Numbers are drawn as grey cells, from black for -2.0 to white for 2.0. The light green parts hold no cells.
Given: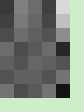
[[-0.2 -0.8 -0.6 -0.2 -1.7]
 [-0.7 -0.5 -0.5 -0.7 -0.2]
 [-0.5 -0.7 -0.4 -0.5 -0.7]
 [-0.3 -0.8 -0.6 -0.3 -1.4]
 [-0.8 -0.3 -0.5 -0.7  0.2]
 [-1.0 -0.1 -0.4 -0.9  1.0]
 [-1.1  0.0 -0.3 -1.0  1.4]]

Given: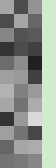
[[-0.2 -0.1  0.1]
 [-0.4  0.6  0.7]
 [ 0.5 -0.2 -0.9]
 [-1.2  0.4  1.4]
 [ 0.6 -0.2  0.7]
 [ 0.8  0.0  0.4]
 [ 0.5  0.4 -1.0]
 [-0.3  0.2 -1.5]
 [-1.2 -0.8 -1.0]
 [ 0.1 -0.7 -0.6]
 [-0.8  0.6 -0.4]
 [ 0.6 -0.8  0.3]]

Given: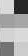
[[-0.2  1.2]
 [ 1.3  1.4]
 [ 0.5  0.6]
 [ 1.4 -1.4]]

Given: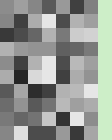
[[ 0.1  1.5 -0.8 -0.8  0.4 -1.1  0.6]
 [-0.1 -0.4 -0.2  1.1 -1.2  1.6  0.2]
 [-0.3  0.3 -0.6 -0.2  0.9  0.5  0.7]
 [-0.6  0.6 -1.3 -1.0  0.8  0.9  1.6]
 [ 0.7 -1.4  1.4  1.6 -1.0  0.7  0.3]
 [ 0.2 -1.0  0.8  1.6 -0.8  0.9  0.5]
 [ 0.8  0.4  0.3  0.3 -0.5 -0.4 -0.1]
 [-1.1 -0.8 -0.4  0.8 -0.1  1.2  1.3]
 [ 0.1 -1.0  0.7  1.6 -0.8  0.8  0.5]
 [ 0.2  0.5  0.1 -0.6  0.4 -1.0  0.0]]

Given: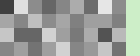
[[ 0.1  0.5 -0.2  0.5  1.3  0.1  0.4  1.1 -0.2]
 [ 1.1 -0.4 -0.4  1.3  0.5 -0.1  0.7 -0.7  0.9]
 [ 0.6  0.1  1.0  0.2  0.6  0.0  0.5  0.5  0.0]
 [-1.0  1.5  0.2 -0.4  0.1  0.7 -0.3  1.6  0.2]]

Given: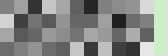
[[-0.3  0.0  0.3 -0.3 -0.5  1.1 -1.1  1.0 -1.0 -1.2  1.6]
 [ 0.6 -0.6 -0.4  0.4  0.2 -0.2  0.6  0.4 -0.4  0.7 -0.5]
 [ 1.3 -1.0 -0.2 -0.6  0.3 -0.4 -0.4  0.5 -1.5 -0.3  0.0]
 [ 0.0  0.5 -1.2  1.1  0.6 -0.5 -1.4  0.0  0.2  0.3  1.4]]

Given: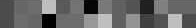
[[-0.8 -0.3 -0.4 -2.0 -0.3 -0.3  0.4  1.0 -0.5  0.3 -1.0 -0.7  1.0 -0.8]
 [-0.8 -0.4 -0.3  1.0 -0.6 -0.2 -1.9 -0.1 -0.5 -0.7 -1.5  0.0 -0.4 -0.4]]
